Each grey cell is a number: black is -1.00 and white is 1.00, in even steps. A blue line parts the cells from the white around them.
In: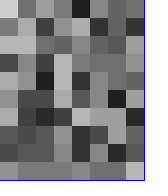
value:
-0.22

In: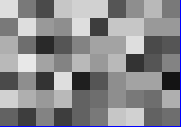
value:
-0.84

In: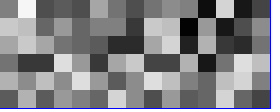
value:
0.50

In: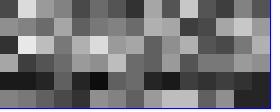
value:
0.12

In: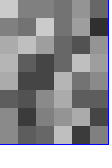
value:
-0.27

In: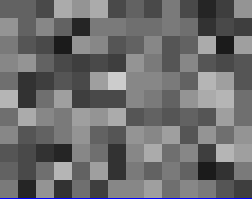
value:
0.25

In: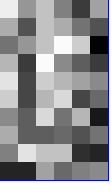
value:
-0.10
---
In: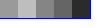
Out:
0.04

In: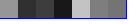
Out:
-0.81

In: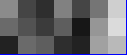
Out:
-0.26

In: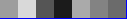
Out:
-0.79

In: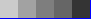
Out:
-0.01

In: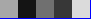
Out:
-0.12

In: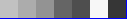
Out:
-0.21

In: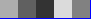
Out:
-0.60
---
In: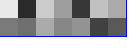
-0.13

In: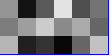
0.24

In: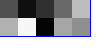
0.94

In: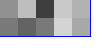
-0.22

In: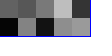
0.03

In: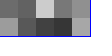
-0.31

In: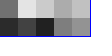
-0.48

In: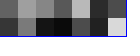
-0.04

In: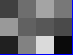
-0.24
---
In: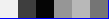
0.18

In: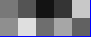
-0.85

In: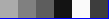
-0.85

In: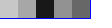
-0.81

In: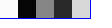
0.05

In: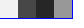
-0.44

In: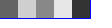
0.07

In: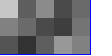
0.09
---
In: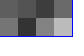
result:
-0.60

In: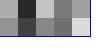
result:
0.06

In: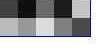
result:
0.72

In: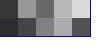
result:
0.01

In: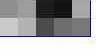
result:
-0.40

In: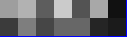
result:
-0.19
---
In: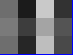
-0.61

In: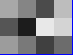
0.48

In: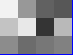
-0.32

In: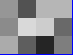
0.43

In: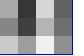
-0.22

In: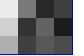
-0.50

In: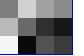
0.08
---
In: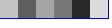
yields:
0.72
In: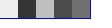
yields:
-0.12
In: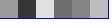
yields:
0.48
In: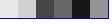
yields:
0.17
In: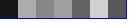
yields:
-0.31
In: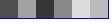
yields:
0.46
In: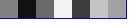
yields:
0.27
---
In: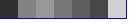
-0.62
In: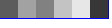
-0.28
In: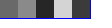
-0.18
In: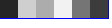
-0.71
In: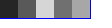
-0.71
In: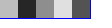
0.48
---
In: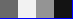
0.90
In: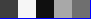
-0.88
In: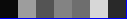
-0.14
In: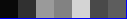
0.66
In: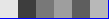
0.24
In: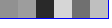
0.68
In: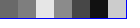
-0.44
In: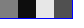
-0.90
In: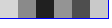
0.16
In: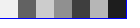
-0.51
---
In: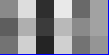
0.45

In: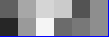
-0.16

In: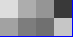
-0.02

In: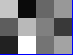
0.45

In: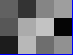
0.34

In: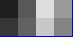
-0.23

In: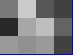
0.31
